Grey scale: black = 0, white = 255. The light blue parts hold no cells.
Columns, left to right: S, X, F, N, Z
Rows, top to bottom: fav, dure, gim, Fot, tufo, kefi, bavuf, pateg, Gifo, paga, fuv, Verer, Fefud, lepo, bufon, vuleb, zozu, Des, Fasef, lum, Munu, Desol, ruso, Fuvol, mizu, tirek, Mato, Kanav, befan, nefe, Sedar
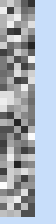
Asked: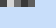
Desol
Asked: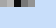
Fuvol

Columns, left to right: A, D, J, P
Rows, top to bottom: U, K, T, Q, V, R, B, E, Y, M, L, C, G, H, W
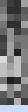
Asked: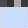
W
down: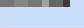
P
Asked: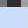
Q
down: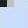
J

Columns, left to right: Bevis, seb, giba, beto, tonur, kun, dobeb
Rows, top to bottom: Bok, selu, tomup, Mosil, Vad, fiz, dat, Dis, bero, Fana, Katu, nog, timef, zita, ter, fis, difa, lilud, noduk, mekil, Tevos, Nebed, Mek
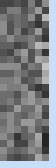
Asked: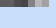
dat
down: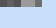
tonur

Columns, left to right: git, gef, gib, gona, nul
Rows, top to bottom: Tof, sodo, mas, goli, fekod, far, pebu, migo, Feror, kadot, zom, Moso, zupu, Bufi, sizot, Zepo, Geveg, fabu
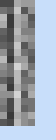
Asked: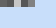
pebu
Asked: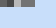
Moso
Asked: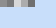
kadot
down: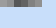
nul
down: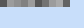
gona

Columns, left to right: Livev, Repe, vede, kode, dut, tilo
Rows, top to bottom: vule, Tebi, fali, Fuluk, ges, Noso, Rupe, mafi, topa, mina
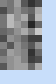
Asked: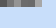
Tebi
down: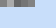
kode
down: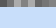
kode
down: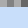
kode

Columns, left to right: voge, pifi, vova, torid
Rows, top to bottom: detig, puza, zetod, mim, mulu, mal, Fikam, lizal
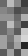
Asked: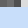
mulu
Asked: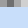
mal
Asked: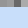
zetod
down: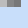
pifi
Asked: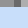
zetod
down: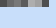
vova

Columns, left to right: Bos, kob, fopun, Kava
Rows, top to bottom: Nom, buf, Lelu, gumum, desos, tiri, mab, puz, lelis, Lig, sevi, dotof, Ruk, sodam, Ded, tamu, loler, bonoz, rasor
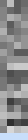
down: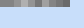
Bos
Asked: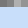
mab
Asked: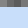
buf
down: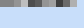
kob
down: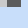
fopun
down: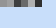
kob

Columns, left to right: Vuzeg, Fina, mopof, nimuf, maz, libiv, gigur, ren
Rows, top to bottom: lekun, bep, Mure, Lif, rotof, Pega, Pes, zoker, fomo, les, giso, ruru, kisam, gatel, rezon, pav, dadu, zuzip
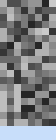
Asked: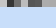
les
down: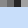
maz
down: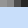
maz
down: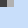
gigur
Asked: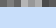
fomo
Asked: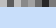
rezon
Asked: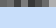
Lif

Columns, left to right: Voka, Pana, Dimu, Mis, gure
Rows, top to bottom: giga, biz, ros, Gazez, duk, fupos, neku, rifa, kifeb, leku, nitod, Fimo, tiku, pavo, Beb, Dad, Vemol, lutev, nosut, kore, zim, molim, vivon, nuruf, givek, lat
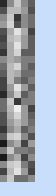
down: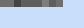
gure
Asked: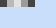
givek
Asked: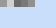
lat
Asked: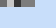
Beb

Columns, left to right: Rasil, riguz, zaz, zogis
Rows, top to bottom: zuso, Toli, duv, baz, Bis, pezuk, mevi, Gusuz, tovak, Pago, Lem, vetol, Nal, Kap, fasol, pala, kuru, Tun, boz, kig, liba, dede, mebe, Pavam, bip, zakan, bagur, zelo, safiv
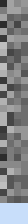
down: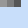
zaz
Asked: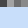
Kap

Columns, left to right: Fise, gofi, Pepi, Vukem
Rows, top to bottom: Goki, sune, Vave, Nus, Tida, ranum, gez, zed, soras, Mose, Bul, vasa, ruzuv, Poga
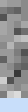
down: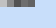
Vukem
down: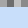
Vukem

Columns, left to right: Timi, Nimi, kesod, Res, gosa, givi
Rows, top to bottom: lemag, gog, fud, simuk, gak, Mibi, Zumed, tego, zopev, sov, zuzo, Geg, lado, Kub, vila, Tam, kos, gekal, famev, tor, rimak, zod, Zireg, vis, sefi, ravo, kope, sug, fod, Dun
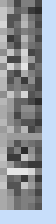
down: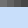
kesod
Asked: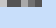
fud
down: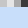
Res
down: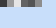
Nimi
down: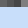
kesod
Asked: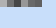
Zumed

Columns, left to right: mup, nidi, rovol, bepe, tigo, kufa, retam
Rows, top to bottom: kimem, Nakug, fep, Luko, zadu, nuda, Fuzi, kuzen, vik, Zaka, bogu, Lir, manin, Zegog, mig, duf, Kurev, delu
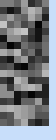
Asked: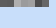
Kurev
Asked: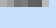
bogu
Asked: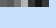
delu
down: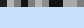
rovol
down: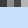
nidi
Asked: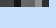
mig

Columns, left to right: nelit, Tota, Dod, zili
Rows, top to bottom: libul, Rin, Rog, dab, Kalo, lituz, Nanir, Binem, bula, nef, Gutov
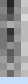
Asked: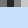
libul
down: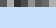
Tota
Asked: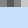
Binem
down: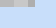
zili
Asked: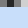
libul
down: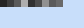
Tota
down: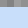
Dod

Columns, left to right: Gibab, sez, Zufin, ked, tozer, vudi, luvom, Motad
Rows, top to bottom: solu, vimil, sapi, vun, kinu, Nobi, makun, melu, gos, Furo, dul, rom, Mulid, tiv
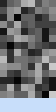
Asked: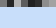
melu
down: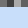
ked
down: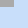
vudi
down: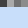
Zufin
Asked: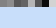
tiv
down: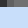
ked

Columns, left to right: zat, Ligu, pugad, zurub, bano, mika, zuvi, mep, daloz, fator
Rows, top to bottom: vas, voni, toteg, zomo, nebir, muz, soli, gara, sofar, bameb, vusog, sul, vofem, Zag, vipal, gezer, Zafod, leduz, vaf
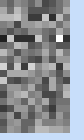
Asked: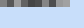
sofar
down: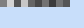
zat
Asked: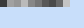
Zag
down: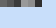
bano

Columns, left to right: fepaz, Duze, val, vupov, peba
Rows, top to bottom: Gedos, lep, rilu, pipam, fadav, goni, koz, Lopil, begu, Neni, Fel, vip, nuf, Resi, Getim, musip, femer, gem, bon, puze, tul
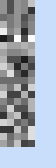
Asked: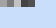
tul
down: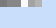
peba
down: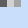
Duze
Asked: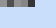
lep
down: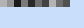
vupov
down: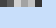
Duze

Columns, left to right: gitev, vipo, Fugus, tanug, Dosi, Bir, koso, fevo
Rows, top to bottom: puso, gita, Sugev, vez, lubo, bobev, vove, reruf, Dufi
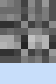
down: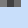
koso
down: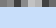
Dosi
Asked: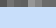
lubo
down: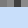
Dosi
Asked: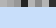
vove

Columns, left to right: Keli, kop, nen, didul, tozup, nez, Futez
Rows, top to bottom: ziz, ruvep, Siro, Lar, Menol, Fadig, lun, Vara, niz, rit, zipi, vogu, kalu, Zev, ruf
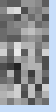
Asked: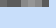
Fadig
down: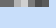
Keli

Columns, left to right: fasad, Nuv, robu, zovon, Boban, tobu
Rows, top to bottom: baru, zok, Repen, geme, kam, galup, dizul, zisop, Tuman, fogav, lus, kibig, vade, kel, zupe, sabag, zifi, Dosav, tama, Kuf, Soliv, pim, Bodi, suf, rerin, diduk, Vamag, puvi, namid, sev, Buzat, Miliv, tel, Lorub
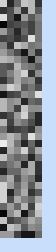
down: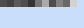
Nuv
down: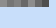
Boban

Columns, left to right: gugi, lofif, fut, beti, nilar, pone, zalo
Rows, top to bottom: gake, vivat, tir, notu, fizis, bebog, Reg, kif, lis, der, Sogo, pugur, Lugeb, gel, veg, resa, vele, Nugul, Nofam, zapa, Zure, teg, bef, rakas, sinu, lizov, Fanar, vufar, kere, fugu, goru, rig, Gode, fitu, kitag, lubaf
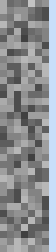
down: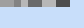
zalo
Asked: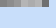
lis
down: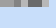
zalo

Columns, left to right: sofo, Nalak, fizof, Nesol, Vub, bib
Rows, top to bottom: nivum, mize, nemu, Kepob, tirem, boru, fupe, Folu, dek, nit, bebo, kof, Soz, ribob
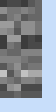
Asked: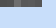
ribob
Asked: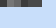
fupe

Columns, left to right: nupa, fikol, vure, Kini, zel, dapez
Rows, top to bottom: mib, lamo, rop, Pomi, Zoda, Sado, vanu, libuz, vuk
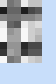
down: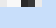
Kini
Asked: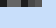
lamo
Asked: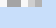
Sado
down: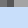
vure
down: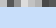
dapez
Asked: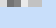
mib

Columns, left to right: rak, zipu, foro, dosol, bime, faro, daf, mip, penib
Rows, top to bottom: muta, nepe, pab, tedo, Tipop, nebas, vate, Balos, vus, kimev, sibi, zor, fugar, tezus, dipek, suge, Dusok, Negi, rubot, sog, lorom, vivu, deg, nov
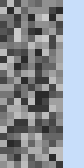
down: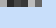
daf
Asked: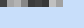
suge
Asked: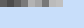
vivu
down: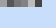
rak
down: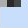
daf
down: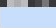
foro
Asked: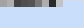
fugar

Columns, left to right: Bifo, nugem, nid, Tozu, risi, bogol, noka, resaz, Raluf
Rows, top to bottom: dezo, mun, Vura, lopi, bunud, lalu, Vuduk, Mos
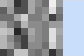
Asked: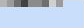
Vuduk

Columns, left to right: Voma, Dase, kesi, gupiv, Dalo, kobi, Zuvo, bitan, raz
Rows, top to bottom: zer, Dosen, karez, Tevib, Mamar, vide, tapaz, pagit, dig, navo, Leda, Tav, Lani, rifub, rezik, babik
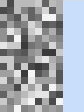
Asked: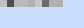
zer
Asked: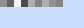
vide
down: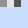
Voma
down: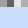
Zuvo
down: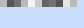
kesi

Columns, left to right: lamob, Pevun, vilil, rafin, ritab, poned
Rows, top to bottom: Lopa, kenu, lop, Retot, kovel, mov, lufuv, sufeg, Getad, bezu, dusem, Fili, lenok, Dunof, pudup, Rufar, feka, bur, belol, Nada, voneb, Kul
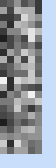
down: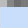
vilil
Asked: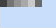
bezu
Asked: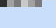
sufeg
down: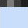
lamob
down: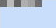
rafin

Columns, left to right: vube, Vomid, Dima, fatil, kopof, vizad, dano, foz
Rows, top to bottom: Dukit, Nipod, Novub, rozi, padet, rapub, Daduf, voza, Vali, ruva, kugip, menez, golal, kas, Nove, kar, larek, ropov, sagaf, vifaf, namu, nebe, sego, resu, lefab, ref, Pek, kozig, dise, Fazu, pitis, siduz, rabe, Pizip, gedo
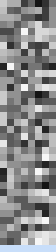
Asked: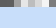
siduz
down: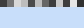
dano
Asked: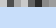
ropov
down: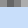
Dima

